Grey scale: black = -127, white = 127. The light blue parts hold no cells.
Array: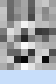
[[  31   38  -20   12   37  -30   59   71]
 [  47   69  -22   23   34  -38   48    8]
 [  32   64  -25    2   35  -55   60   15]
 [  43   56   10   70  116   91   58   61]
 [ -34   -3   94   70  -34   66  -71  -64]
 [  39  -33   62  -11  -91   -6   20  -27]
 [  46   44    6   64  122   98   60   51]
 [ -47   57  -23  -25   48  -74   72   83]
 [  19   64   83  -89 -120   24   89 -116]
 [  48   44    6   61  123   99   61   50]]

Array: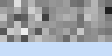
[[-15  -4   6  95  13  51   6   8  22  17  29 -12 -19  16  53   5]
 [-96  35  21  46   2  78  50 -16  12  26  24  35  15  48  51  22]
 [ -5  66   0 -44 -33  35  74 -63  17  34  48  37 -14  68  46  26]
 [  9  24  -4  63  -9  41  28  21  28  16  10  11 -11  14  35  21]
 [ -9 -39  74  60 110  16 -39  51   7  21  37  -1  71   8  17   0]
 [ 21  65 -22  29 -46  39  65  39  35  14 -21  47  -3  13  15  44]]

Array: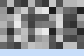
[[  66  -30   61  -53  -71   54  -42  -69   73  -44   54   54]
 [ -94   22  -84   35   74  -26   83  101 -100   33  -20  -31]
 [  39   31   41   90  -23  -56  -42  -44   35   85  -54  -58]
 [   1   52    3  107   16  -62   -8   -2   -3   91  -62  -79]
 [ -87   16  -80   23   64  -15   84  106  -92   26  -17  -16]
 [ -33   59  -25   86   57  -52   25   41  -39   74  -52  -59]
 [ -43  -24  -43  -62   27   66   54   49  -46  -68   63   64]]

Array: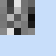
[[ -28    5  -71   98  -12]
 [ -68   -1  -57   53  -10]
 [-115  -10   54  -40    9]
 [-100   -7  -38   12   -6]
 [   5    7   97 -100   -5]]

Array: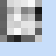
[[  43  -23   87   97  105  121]
 [-107  -29   32   81    1   23]
 [ -73  -32   75  117   50   71]
 [  52  -28   82   76  100  101]
 [ -33  -33   93  121   78   96]
 [  72    7  -66  -94  -29  -28]]

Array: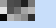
[[  -8   30  -50  -55  -96]
 [  54   99  -45  -18   36]
 [ -80 -119   52   31   11]]
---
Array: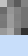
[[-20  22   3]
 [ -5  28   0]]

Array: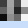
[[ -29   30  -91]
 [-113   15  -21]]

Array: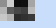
[[ 53 -37 -56]
 [ 71  51 -84]]

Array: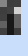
[[ -65  -61   82]
 [ -63 -102  -30]]

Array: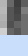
[[ 57 -41 -59]
 [ 50 -41 -54]]

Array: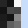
[[-108  -55  -59]
 [ -99 -107   10]]

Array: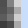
[[-45 -26  42]
 [-35  -8  78]]
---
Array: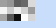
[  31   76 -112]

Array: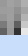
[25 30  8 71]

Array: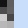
[-108  -29]

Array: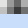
[98 -7]

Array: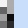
[115  43]

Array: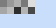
[-2 60]

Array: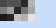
[-55  28  65]

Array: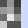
[-48  39  16]
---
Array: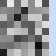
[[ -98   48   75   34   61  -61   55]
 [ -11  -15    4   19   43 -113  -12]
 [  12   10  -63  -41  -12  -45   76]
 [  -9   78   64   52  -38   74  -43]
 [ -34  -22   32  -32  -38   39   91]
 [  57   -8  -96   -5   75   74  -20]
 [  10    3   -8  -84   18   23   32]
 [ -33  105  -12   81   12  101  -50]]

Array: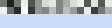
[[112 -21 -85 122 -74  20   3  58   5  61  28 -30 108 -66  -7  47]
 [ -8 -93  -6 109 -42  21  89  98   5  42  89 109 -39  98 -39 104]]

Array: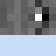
[[ -19  -26   -9  -24   -6  -71  -27  -10]
 [ -38  -30  -11  -34  -21  -21  -70  -25]
 [ -41  -14  -15  -27  -47  126 -123  -42]
 [ -42  -28  -12  -35  -27    6  -84  -30]
 [ -34  -32  -14  -31  -12  -72  -26  -19]]

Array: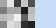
[[  8  92  78 -81 -93]
 [ 60  71 113 -30  69]
 [ -3  40  37 -99  58]
 [ 37 100 -65  70 -45]]

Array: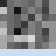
[[  39  -20  -35  -50   24  -27   -3   28]
 [  39   22   66   57   89  -18  -38   16]
 [  65  -20 -107  -30    1  -18  -62   16]
 [  26  -20  -35  -70    1  -18   21   16]
 [ -13  -20  -35   -2  -64   18  -38  -20]
 [  65  -20 -107  -26    1  -18  -62   16]
 [ -84  -20   -6  -14  -27    2  -47   16]]

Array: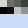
[[-123 -110   65   17]
 [  84  -18  -34  -64]]

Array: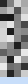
[[  55  -91  -10   76]
 [ 106  -17   -6  -75]
 [  50  -95  105   31]
 [ -30   -1  -10  104]
 [  47    9  -96   -1]
 [  86  102   10  -49]
 [  85  -99   17    8]
 [  75  100    6  -54]
 [-100 -103    1   95]
 [  32   64  -43   58]
 [ -86    1   86   40]]

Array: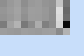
[[  29   26   24   30   28   26   30   31   10   50]
 [  -3   34   51   -6   12   44    0   12   85 -118]
 [  19   25   33   16   29   28   23   14   90  -18]
 [  22   28   35   20   30   29   24   15   94  -23]
 [  15   25   32   14   25   28   20   17   68  -13]]

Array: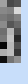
[[-112  -12   16]
 [  46   60  -74]
 [-121   55  -49]
 [  -6   66  -87]
 [ -16   54  -48]
 [  11  -41  -22]
 [  -6  -16    1]
 [   8    2   89]
 [  33  -54  -42]]
